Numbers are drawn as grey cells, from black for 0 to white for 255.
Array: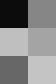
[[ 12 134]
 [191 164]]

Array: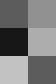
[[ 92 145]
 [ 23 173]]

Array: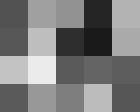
[[ 82 160]
 [ 87 190]]

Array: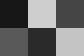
[[ 23 206]
 [ 89  42]]

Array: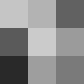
[[197 179]
 [ 90 203]]

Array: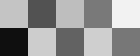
[[196  82]
 [ 15 205]]

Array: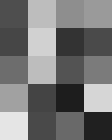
[[ 78 189]
 [ 70 209]]

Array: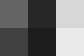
[[101  39]
 [ 64  29]]
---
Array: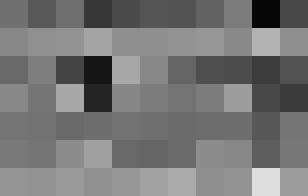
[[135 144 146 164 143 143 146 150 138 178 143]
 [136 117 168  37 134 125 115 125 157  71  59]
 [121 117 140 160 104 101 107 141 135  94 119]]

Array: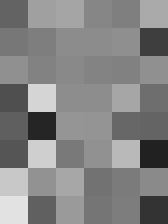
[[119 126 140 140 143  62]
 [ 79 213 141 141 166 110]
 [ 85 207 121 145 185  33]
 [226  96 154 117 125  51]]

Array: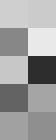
[[135 233]
 [ 99 165]]

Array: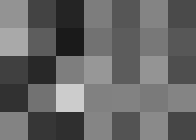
[[169  93  26 114  92 120  87]
 [ 49 114 204 129 130 122 132]]

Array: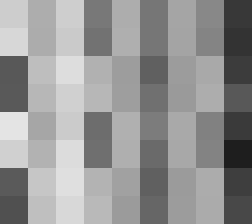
[[215 172 202 114 175 118 164 132  51]
 [ 89 183 208 183 158 112 154 173  88]
 [208 178 220 111 175 106 168 131  30]
 [ 80 191 216 185 155 102 156 171  72]]

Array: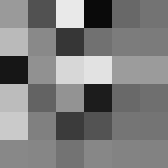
[[186 137  54 113 124 123]
 [188  99 147  28 105 111]
 [136 134 115 135 131 130]]

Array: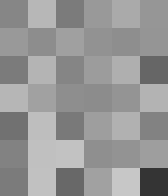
[[153 141 160 146 142 149]
 [182 161 142 140 148 179]
 [130 192 194 143 147 158]]

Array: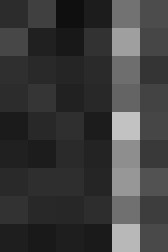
[[ 71  32  24  50 159  70]
 [ 44  53  33  40 100  67]
 [ 32  28  42  35 142  57]
 [ 50  40  39  45 112  61]]

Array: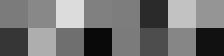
[[ 54 174 111   9 123  77 134  17]]
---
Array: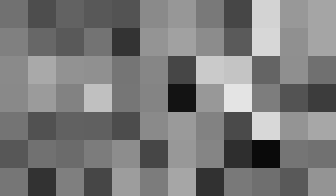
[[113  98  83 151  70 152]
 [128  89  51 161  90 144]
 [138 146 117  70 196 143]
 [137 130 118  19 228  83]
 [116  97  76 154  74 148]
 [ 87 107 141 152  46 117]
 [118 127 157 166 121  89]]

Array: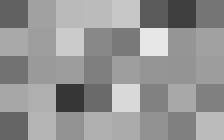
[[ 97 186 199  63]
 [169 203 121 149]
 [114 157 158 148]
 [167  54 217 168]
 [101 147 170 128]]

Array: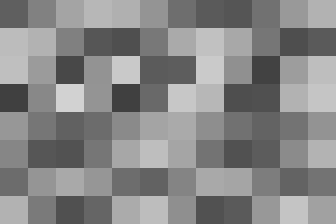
[[ 95 164 176 110  85 153]
 [188 128  79 170 168  78]
 [191  72 201  93 144 157]
 [ 64 210  64 199  78 178]
 [151  97 138 170 113 115]
 [134  82 167 165  81 139]
 [108 169 109 132 165  99]
 [178  80 171 143  90 196]]

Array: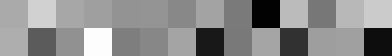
[[170 167 147 136 122 187 184]
 [174 145 126 164 121  49 160]]

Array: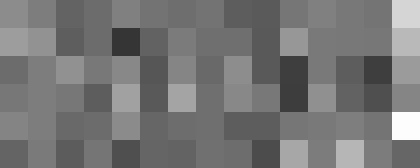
[[140  99 128 110  93 118 120 213]
 [157  94  53 123 111 151 120 185]
 [108 145 136 133 141  62  93 155]
 [119 119 161 164 136  61  98 133]
 [132 105 139 109  93 118 126 253]
 [100  92  79  99 109 167 182 102]]

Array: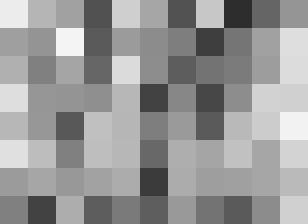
[[236 161 207  82  45 149]
 [159 244 155 126 117 222]
 [176 165 219  93 123 220]
 [222 148 183 135 141 208]
 [183  88 182 154 185 242]
 [224 128 183 174 193 211]
 [155 152 172 172 160 186]
 [128 173 122 153  90 208]]

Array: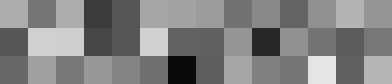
[[173 173  86 163 114 100 180]
 [ 86 207  86  98 150 145  91]
 [103 119 132  10 166 118  96]]
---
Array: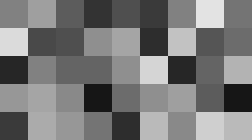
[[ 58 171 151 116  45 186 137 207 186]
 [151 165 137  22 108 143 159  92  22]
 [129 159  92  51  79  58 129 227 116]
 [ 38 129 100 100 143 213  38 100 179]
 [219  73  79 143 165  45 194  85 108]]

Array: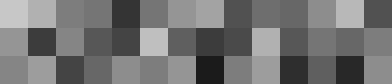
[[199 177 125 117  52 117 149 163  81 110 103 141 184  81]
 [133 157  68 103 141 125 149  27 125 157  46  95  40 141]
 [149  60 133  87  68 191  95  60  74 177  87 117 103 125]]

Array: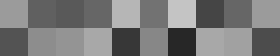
[[ 83 141 148 168  55 135  39 168 161  76]
 [155  96  89 102 182 114 196  69 102 155]]

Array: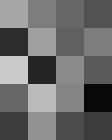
[[103 186 133   8]
 [ 45 159  96 125]
 [ 60 146  76  60]
 [167 125 103  82]
 [202  37 139  90]]

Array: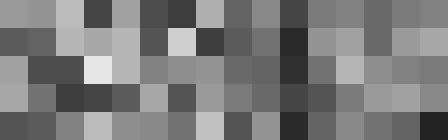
[[154 148 187  69 161  77  62 175 100 136  69 122 129 106 122 129]
 [167 114  62  69  92 167  84 154 122 106  69  84 122 154 161 136]
 [ 92 100 181 167 181  84 207  62  92 114  42 148 161 106 154 167]
 [ 84  92 129 187 142 136 114 193  84 148  42 100 136 114 100  35]
 [161  77  77 229 181 129 142 148 106 100  48 114 181 142 129 122]]

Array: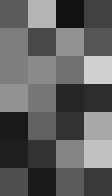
[[ 91 181  17  65]
 [126 138 112 208]
 [146 119  38  45]
 [ 25  97  51 169]
 [126  72 146  85]
 [ 31  51 132 194]
 [ 79  25  91  57]]

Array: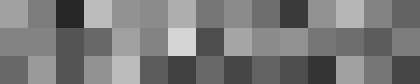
[[104 154  84 146 188  92  64 104  70  98  77  52 160 118  70]
 [131 131  84 104 160 131 213  77 166 139 146 118 110  92 124]
 [160 124  38 188 146 139 174 118 139 110  58 146 182 131  98]]
